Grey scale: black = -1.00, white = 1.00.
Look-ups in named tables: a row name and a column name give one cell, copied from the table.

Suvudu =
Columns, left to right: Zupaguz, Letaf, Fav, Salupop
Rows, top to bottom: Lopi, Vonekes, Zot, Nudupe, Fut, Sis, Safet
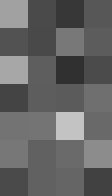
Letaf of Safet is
-0.24
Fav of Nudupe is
-0.29
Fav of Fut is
0.53
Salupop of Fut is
-0.18
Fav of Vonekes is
-0.06
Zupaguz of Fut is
-0.10
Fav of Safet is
-0.21
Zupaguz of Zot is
0.31
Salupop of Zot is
-0.41
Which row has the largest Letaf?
Fut

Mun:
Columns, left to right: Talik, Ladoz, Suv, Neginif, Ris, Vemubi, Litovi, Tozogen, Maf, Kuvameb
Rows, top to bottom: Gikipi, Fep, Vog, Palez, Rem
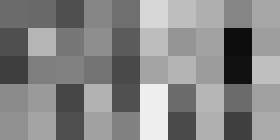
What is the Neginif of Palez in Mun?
0.40
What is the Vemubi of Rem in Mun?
0.87
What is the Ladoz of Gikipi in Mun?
-0.18
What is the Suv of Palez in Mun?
-0.45
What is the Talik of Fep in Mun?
-0.38
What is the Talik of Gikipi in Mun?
-0.15
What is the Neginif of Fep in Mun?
0.11
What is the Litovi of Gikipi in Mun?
0.49
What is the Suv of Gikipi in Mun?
-0.38
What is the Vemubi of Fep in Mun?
0.48
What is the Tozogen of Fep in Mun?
0.27
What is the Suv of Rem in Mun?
-0.39
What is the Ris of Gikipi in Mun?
-0.13

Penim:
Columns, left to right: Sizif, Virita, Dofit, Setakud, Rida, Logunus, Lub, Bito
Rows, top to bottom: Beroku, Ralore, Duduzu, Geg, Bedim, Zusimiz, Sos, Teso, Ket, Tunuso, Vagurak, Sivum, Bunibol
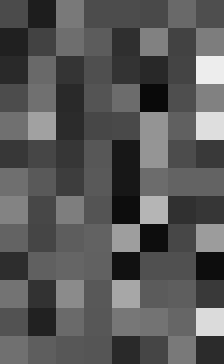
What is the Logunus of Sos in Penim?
-0.15
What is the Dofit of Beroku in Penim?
-0.05
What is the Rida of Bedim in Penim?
-0.43
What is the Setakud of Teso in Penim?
-0.34
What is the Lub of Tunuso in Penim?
-0.37
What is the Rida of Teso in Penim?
-0.90
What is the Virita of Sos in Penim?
-0.30
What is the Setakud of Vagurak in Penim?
-0.31
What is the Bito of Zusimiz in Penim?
-0.55
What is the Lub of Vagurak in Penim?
-0.26
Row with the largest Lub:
Bunibol

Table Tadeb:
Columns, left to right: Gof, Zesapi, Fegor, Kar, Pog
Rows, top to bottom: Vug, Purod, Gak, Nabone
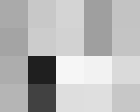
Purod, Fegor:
0.65
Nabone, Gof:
0.42
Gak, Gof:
0.36
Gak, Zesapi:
-0.76
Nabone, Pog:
0.56
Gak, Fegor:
0.93
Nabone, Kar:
0.75
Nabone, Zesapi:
-0.49
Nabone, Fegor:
0.74
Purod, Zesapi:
0.60
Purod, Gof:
0.29
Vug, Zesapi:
0.57
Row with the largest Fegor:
Gak

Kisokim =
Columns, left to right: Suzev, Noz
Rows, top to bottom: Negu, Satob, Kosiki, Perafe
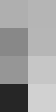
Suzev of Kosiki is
0.18
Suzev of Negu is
0.37
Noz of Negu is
0.42
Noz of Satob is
0.43
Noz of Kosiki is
0.55
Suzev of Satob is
0.07
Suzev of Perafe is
-0.70
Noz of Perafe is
0.64

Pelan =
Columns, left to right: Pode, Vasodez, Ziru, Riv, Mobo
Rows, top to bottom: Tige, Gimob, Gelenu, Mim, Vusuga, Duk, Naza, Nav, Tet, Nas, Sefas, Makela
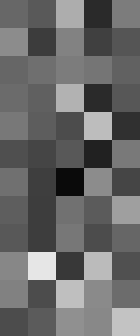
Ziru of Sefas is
0.50
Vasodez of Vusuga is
-0.27
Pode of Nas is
0.06
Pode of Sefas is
0.01
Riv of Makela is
0.07
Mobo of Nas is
-0.37
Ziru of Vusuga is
-0.40
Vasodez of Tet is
-0.52
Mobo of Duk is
-0.05
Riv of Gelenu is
-0.08
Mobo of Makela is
0.53

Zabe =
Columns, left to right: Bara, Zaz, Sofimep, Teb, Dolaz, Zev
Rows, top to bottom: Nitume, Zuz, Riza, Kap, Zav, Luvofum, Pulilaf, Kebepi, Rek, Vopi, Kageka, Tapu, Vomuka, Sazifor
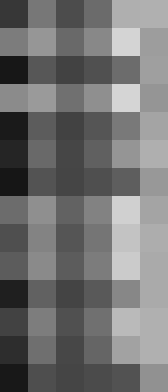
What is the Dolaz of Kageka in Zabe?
0.06
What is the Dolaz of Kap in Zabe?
0.67
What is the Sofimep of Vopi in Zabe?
-0.28
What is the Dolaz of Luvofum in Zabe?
0.17
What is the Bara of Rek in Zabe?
-0.38
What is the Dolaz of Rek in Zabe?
0.53
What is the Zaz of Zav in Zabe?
-0.28
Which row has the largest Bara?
Kap

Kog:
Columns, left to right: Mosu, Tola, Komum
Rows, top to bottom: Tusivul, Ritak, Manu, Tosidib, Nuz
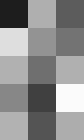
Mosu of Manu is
0.39
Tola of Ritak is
0.15
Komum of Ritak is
-0.10
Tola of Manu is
-0.13
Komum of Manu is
0.38
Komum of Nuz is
0.36
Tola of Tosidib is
-0.50
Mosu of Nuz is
0.40
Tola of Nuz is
-0.34
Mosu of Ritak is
0.74
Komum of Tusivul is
-0.28
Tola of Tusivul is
0.37
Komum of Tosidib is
0.97
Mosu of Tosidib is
0.06
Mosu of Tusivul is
-0.77

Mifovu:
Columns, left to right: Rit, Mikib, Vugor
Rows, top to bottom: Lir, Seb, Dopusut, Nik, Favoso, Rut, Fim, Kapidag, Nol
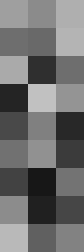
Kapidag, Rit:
0.10
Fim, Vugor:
-0.10
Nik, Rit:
-0.72
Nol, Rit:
0.45
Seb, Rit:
-0.14
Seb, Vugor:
0.41
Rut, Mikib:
0.14
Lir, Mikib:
0.09

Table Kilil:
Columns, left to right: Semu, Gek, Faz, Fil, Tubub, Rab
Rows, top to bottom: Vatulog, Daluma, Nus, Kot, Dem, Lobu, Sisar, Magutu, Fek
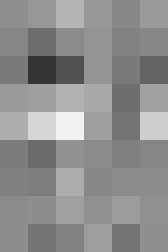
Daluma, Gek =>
-0.14
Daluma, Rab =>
0.06
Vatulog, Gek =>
0.18
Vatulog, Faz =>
0.42
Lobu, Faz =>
0.14
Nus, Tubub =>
-0.04
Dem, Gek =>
0.68
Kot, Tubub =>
-0.14
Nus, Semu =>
-0.05
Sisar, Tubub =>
0.09
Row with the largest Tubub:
Magutu

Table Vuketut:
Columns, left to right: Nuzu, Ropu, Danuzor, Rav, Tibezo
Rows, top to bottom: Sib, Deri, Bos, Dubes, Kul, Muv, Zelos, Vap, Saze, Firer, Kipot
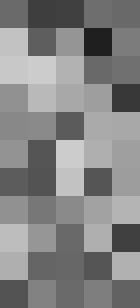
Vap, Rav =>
0.27
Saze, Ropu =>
0.18
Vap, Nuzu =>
0.14
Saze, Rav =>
0.37
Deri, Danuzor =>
0.17
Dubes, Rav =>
0.24
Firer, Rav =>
-0.33
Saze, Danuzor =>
-0.18
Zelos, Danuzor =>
0.52
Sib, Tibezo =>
-0.18
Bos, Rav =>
-0.18
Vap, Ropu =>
-0.07
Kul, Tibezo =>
0.32
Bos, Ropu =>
0.60
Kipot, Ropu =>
0.02
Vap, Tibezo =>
0.41
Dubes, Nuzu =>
0.14
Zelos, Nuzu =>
-0.28
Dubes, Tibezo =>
-0.56
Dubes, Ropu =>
0.45

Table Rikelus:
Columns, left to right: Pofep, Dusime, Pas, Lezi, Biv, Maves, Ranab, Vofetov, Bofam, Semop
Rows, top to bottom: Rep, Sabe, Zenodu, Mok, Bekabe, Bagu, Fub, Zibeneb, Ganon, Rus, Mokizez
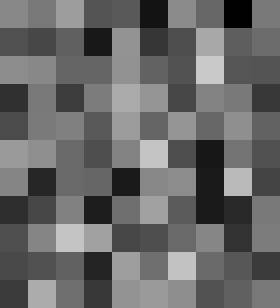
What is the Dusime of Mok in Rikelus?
-0.06
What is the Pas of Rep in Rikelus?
0.23
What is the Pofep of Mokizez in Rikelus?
-0.54
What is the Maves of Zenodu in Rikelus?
-0.23
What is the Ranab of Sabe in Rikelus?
-0.39
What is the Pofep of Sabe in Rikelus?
-0.37
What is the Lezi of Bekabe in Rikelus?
-0.30
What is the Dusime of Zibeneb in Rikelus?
-0.44
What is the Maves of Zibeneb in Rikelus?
0.26
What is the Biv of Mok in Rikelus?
0.33
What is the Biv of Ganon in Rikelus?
-0.45

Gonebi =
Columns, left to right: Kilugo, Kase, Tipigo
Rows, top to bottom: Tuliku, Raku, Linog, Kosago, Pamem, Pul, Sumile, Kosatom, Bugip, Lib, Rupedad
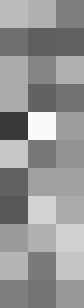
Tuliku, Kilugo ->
0.47
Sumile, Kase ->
0.26
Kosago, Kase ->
-0.23
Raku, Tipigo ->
-0.24
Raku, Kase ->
-0.26
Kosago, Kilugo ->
0.33
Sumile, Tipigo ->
0.26
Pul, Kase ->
-0.07
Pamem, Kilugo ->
-0.56
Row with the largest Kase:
Pamem

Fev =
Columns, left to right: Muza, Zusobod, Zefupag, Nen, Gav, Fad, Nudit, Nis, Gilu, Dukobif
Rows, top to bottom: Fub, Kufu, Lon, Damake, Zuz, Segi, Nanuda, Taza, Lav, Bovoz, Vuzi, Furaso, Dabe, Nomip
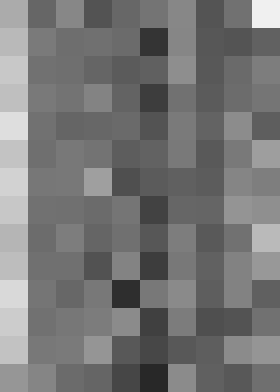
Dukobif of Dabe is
0.17
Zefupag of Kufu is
-0.14
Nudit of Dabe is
-0.31
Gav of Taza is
-0.08
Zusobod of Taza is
-0.11
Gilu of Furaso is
-0.35
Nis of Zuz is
-0.22
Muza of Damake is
0.50
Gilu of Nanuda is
0.04
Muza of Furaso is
0.60
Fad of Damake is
-0.52
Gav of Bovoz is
0.03
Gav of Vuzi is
-0.64
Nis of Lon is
-0.31
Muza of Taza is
0.56
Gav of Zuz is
-0.17
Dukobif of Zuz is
-0.26
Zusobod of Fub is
-0.20
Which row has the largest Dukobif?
Fub

